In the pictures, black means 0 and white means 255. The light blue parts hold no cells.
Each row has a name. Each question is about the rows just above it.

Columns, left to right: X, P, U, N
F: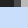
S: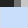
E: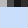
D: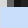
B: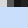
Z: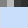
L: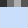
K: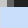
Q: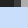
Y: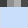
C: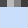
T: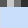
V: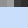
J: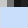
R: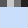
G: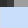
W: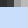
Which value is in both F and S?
[34]
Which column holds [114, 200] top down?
P
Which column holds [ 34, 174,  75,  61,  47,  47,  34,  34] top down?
N
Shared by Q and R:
[34]
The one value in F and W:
[186]

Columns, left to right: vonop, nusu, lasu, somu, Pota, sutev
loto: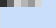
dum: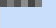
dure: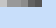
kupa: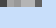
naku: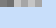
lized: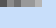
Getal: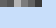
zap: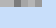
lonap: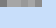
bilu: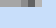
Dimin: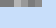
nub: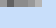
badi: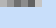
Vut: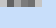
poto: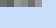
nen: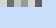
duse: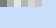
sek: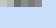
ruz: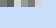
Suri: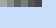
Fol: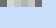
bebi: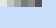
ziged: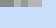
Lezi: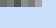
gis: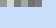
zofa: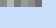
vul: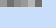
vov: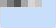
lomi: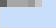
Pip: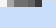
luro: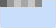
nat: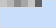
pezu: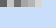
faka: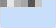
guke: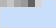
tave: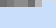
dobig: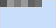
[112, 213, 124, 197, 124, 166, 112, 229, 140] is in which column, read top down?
vonop
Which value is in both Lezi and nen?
[112]

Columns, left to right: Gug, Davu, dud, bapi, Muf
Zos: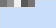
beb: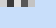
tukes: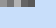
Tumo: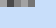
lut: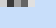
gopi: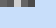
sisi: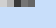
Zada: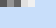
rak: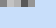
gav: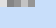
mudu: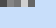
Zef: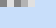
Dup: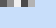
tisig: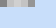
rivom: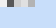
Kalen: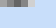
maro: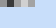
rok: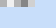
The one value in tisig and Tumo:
[133]
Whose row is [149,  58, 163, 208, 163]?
maro
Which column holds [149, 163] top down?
Gug

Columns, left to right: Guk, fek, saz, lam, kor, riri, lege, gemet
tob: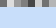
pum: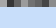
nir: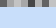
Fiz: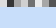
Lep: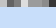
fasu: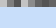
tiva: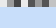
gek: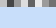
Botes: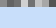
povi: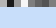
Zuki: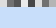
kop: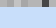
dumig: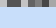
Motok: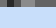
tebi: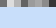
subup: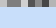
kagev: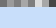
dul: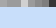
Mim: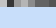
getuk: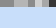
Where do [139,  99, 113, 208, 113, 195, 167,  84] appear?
Botes
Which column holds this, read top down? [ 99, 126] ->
fek
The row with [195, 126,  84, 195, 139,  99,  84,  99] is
fasu

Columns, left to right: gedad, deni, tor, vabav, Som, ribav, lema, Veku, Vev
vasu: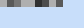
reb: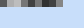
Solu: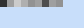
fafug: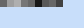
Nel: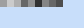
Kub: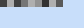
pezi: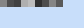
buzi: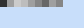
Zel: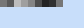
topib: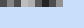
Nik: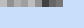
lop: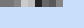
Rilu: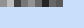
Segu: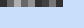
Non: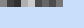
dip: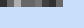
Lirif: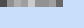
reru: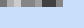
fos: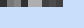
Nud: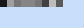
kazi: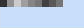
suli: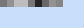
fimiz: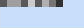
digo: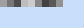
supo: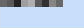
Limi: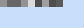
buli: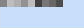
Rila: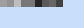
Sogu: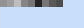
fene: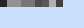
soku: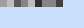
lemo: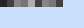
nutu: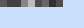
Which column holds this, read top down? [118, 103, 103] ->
Vev
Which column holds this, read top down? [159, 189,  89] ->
vabav

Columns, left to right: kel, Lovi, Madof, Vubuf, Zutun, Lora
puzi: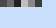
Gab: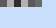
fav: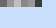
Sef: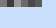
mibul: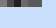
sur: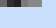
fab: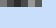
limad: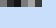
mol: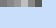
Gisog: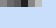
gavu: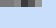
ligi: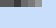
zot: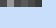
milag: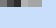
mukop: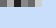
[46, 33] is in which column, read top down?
Madof
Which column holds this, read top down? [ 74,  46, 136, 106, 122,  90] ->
Lovi
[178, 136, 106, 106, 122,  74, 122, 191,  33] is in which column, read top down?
Vubuf
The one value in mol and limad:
[122]
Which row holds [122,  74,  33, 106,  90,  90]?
mibul

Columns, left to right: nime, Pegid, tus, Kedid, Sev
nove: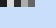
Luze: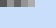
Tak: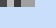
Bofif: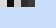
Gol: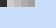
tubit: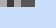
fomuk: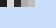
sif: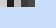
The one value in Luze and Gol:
[173]
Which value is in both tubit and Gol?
[173]
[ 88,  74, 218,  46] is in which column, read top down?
nime

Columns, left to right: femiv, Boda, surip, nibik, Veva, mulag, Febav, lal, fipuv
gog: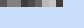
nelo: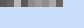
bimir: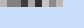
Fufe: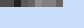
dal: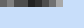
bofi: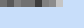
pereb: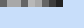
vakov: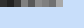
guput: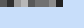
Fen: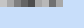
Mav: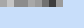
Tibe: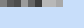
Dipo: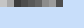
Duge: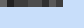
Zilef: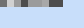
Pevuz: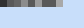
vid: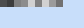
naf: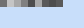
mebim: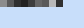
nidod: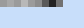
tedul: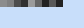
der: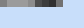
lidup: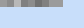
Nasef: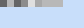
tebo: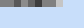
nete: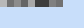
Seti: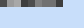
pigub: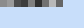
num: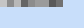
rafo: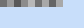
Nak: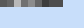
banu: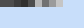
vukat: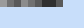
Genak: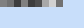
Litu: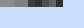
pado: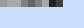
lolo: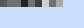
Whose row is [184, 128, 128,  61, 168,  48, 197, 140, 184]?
bimir
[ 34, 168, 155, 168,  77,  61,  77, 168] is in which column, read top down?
fipuv
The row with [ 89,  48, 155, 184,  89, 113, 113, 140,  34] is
guput
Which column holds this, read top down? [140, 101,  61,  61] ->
nibik

